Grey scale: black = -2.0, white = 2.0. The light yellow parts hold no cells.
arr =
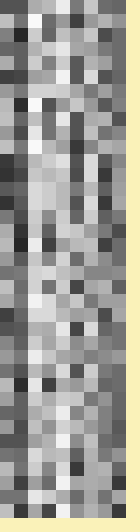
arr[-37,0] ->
-0.7
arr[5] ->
[-1.0, -0.9, 0.5, 0.6, 1.8, -0.6, 1.4, -0.7, -0.4]
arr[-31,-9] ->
0.4
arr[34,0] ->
0.5
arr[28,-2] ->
0.3
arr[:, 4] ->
[1.7, 0.4, 1.0, 1.6, 1.2, 1.8, 1.2, 0.4, 1.6, 0.8, 0.5, 1.5, 1.1, 0.9, 0.9, 1.2, 1.3, 0.5, 1.3, 1.0, 1.2, 0.6, 0.9, 1.6, 1.2, 0.6, 1.4, 0.7, 1.2, 1.7, 1.3, 1.8, 1.0, 1.4, 1.8, 0.7, 1.8]
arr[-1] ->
[1.0, -1.1, 0.6, -0.9, 1.8, 0.3, 0.8, 0.4, -1.1]
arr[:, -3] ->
[1.1, 0.4, 1.1, 0.5, 0.8, 1.4, -0.1, 0.4, 0.7, 1.0, 0.1, 1.4, 1.4, 0.9, 1.4, 1.2, 0.5, 1.0, 0.8, 0.1, 0.6, -0.1, 0.6, 1.4, 0.6, 0.0, 1.2, 0.9, -0.1, 0.8, 0.4, 1.0, 0.8, 0.7, 0.7, 0.6, 0.8]
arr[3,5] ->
0.6
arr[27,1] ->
-1.3
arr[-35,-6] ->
-0.4
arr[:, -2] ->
[-0.3, 0.8, -0.8, -0.1, 0.5, -0.7, 0.5, -0.6, 0.8, -0.2, 0.8, -0.6, -1.1, -0.5, -1.1, -0.5, -0.1, -1.0, 0.2, 0.1, 0.8, 0.5, -0.8, -0.4, 0.0, 0.2, -0.1, -0.4, 0.3, 0.0, 0.0, -0.3, -0.1, 0.8, 0.6, -0.2, 0.4]
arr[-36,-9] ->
1.0
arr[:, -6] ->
[0.9, -0.3, -0.4, 1.2, 0.0, 0.6, 1.3, -0.7, -0.2, -0.2, 0.9, 1.2, 0.9, 1.2, 1.2, 0.2, -0.5, -1.0, 0.1, 1.4, -0.2, 1.4, 1.4, 0.7, 0.6, 1.1, 0.3, -1.0, 0.7, 1.0, 0.3, 0.8, 0.9, 0.1, -0.3, 1.2, -0.9]
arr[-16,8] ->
0.5
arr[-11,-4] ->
-0.7
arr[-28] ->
[0.4, -0.8, 1.6, -0.2, 0.8, -0.7, 1.0, -0.2, 0.1]
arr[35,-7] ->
1.6
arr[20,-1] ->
-0.5
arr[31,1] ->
-0.7
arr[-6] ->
[-0.7, -0.7, 0.5, 0.8, 1.8, 0.2, 1.0, -0.3, -0.5]
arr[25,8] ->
0.4
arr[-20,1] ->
-1.4
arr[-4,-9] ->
0.9

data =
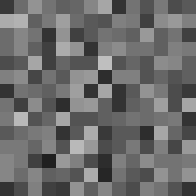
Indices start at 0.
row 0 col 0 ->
-1.1
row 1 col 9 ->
-0.1
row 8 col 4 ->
0.6
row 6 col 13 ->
-1.1
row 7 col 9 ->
-0.5
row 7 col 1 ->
-1.0
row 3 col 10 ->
-0.2
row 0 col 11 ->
-0.1
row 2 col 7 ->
-0.2
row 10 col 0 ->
-0.1
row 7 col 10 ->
-0.3
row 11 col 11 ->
-0.2
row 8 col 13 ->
-1.2
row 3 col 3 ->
-1.0
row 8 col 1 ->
0.9
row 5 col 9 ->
0.0
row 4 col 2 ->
0.6
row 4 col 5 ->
-0.7
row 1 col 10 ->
-1.0
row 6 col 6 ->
-1.2
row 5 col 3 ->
-0.2
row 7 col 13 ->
0.6
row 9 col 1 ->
-0.3
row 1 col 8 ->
0.0
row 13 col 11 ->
-0.2
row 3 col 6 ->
-1.2
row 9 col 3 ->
0.0
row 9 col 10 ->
-1.3
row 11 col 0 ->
0.1
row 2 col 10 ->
0.4
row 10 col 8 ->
-0.6
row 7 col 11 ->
0.5
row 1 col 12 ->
0.4
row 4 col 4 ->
-0.4
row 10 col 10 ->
-0.8
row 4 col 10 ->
-0.7
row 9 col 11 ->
0.6

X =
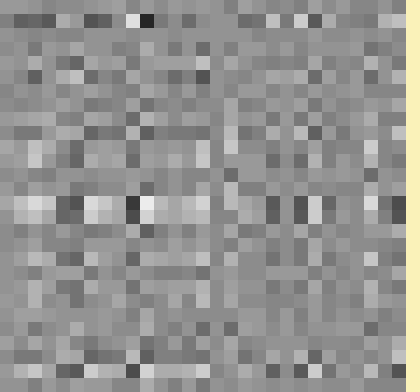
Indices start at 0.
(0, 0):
0.4
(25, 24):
0.1
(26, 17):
0.7
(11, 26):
0.8
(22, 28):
0.2
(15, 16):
0.1
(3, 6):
0.3
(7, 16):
0.6
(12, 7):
0.3
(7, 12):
0.2
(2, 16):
0.3
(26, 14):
1.2
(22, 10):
0.6
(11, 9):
-0.3
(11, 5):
-0.4
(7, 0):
0.2
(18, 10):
0.7
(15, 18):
0.5
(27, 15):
0.3
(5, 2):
-0.5
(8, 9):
-0.3
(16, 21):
0.6
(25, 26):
0.1
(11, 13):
0.4
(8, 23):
0.0
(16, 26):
0.4
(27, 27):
0.1
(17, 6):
0.4
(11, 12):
0.7
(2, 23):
0.2
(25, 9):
0.9
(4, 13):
0.5
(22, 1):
0.5
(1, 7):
-0.5
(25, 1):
-0.1
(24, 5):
0.1
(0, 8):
0.5
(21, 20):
0.1
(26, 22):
1.2
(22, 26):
0.3

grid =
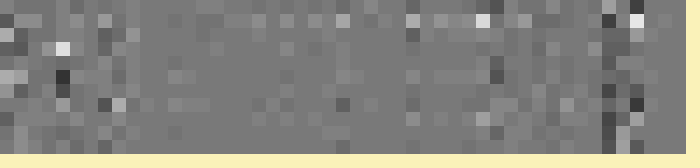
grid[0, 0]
0.0
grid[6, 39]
-0.2
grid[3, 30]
-0.1
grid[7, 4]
0.4
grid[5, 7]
0.0
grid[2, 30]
0.0
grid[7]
[-0.1, -0.1, 0.0, -0.1, 0.4, -0.2, -0.1, -0.7, 0.7, -0.2, 0.0, -0.1, 0.1, 0.0, 0.0, -0.1, -0.1, -0.1, -0.2, 0.0, -0.2, -0.1, -0.1, -0.1, -0.5, -0.1, 0.0, -0.1, -0.1, -0.3, -0.1, -0.1, -0.1, -0.2, -0.2, 0.1, 0.1, -0.2, 0.0, -0.2, 0.3, -0.1, 0.0, -0.4, -0.1, -1.1, 0.0, -0.1, -0.1]
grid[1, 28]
-0.1
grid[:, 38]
[-0.2, -0.3, -0.2, -0.3, -0.2, -0.2, 0.1, 0.0, -0.1, -0.2, -0.1]
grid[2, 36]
-0.2
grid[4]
[-0.2, 0.0, -0.1, -0.2, -0.3, -0.2, -0.1, 0.1, -0.2, 0.0, -0.1, -0.1, -0.2, -0.1, -0.1, -0.1, -0.1, -0.1, -0.1, -0.1, -0.1, -0.1, -0.1, -0.1, 0.0, -0.1, -0.1, -0.1, -0.1, -0.1, -0.1, -0.1, -0.1, -0.1, 0.0, -0.5, -0.1, -0.1, -0.2, -0.1, -0.2, -0.1, -0.1, -0.6, 0.0, 0.0, -0.1, -0.1, -0.1]
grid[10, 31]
-0.1
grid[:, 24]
[-0.3, 0.6, -0.1, 0.0, 0.0, 0.1, -0.1, -0.5, -0.1, 0.0, -0.3]
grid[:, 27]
[-0.1, 0.0, -0.1, -0.1, -0.1, -0.1, -0.1, -0.1, -0.1, -0.1, -0.1]
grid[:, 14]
[0.0, -0.2, -0.2, -0.1, -0.1, -0.1, -0.1, 0.0, -0.1, -0.1, -0.1]
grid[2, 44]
-0.4
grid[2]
[0.7, -0.5, -0.2, -0.2, 0.0, 0.0, -0.1, -0.5, -0.3, 0.3, -0.1, -0.1, -0.1, -0.1, -0.2, -0.1, -0.1, -0.1, 0.0, -0.1, -0.1, -0.1, -0.1, 0.0, -0.1, -0.1, -0.1, -0.1, -0.1, -0.5, 0.0, -0.1, 0.0, 0.0, 0.1, 0.0, -0.2, -0.1, -0.2, -0.1, -0.1, -0.1, -0.2, -0.4, -0.4, 0.4, 0.0, -0.1, -0.1]
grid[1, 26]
-0.2
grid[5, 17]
-0.1
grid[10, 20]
-0.1
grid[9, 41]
-0.1
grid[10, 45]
-0.6
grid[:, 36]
[0.0, 0.1, -0.2, -0.2, -0.1, -0.2, -0.2, 0.1, -0.1, 0.0, 0.0]
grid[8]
[-0.5, 0.0, 0.0, 0.0, -0.1, 0.1, -0.1, -0.1, 0.1, -0.1, -0.1, -0.1, -0.1, -0.1, -0.1, -0.1, -0.1, -0.1, 0.0, -0.1, 0.0, -0.1, 0.0, -0.1, -0.1, -0.1, -0.1, -0.1, -0.1, 0.2, -0.1, 0.0, -0.1, 0.0, 0.5, 0.1, -0.1, 0.0, -0.1, -0.3, 0.0, 0.0, -0.1, -0.9, -0.4, 0.5, -0.1, -0.1, -0.1]
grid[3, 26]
-0.1
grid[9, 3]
-0.2
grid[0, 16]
-0.1
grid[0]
[0.0, -0.2, -0.2, -0.2, 0.0, -0.3, -0.1, -0.2, -0.1, 0.0, -0.1, -0.1, -0.1, -0.1, 0.0, 0.0, -0.1, -0.1, -0.2, -0.1, -0.2, -0.1, -0.2, -0.1, -0.3, -0.1, 0.1, -0.1, -0.1, -0.4, -0.1, -0.1, -0.1, -0.2, -0.4, -0.7, 0.0, -0.2, -0.2, 0.1, -0.2, -0.1, -0.2, 0.5, -0.1, -1.0, -0.1, -0.1, -0.1]
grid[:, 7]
[-0.2, 0.4, -0.5, -0.4, 0.1, 0.0, 0.0, -0.7, -0.1, 0.1, -0.4]

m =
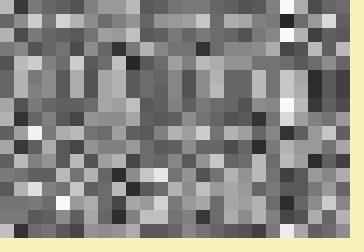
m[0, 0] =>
0.9
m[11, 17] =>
-0.3
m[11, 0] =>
-0.5
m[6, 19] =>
-0.2
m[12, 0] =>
-0.1
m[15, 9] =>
0.0
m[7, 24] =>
-0.8
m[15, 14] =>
-1.1
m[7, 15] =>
-0.3
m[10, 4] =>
-0.6
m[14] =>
[-0.2, -0.2, -0.1, -0.3, 1.9, 0.4, 0.7, -0.3, -0.9, 0.6, 0.4, 1.3, -0.1, 0.4, 0.6, -0.3, 0.6, 0.5, 0.8, -0.3, -1.3, -0.4, 0.2, 1.2, 0.1]
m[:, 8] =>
[0.4, 0.0, 0.4, -1.2, 1.0, 0.8, 0.8, 0.5, 0.2, 0.5, 0.0, 0.8, -1.3, 0.9, -0.9, -1.3, 0.3]
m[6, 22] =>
-1.3
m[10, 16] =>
-0.8
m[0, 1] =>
-1.1
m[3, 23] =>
-0.5
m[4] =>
[-0.7, 0.9, 1.2, 0.0, -0.3, 1.2, -0.6, -0.3, 1.0, -1.4, -0.6, -0.3, 0.5, 0.0, 0.9, 0.7, 0.3, 0.3, -0.2, -0.2, -0.3, -0.6, -0.3, 0.2, -0.4]
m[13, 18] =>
-0.4
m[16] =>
[1.0, -1.2, -0.3, -0.2, -0.6, -0.9, 0.3, 0.2, 0.3, 0.7, -0.6, -0.6, -0.4, 0.1, -0.2, -0.4, -0.6, -0.7, -1.0, -0.1, 1.7, 0.6, -0.5, -0.3, 0.2]
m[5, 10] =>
-0.3
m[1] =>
[-0.4, 0.2, 1.2, -0.1, 1.3, 0.8, 0.2, -0.3, 0.0, 0.3, -0.4, 0.3, 0.4, 0.5, 1.1, -0.3, 0.7, 0.6, 0.0, -0.1, -1.4, -0.3, 0.4, 1.4, -0.5]
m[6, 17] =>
-0.4
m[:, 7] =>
[0.4, -0.3, 0.5, -0.4, -0.3, 0.6, 0.6, 0.6, 0.2, -0.3, 0.0, 0.5, -0.4, -0.3, -0.3, -0.4, 0.2]
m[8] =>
[0.8, -1.2, -0.4, 0.0, -0.6, -0.9, 0.3, 0.2, 0.2, 0.6, -0.5, -0.6, -0.5, 0.2, -0.2, -0.4, -0.7, -0.6, -1.2, -0.2, 1.4, 0.5, 0.0, -0.2, 0.4]
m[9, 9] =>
-0.5
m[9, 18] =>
-0.4
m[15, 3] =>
-0.5
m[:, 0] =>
[0.9, -0.4, 0.8, -0.1, -0.7, -0.4, -0.4, 0.6, 0.8, -0.5, 0.6, -0.5, -0.1, -0.6, -0.2, -0.1, 1.0]
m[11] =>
[-0.5, 0.9, 0.0, 0.3, -0.6, 0.9, -0.7, 0.5, 0.8, -0.9, -0.3, -0.4, 0.1, -0.6, 0.3, 1.1, -0.4, -0.3, 0.9, -0.3, 0.9, 0.5, -1.3, -0.5, -1.0]
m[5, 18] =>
0.9
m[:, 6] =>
[0.0, 0.2, -0.2, 0.2, -0.6, -0.7, -0.7, -0.3, 0.3, -0.2, 0.3, -0.7, 0.8, -0.5, 0.7, 0.6, 0.3]
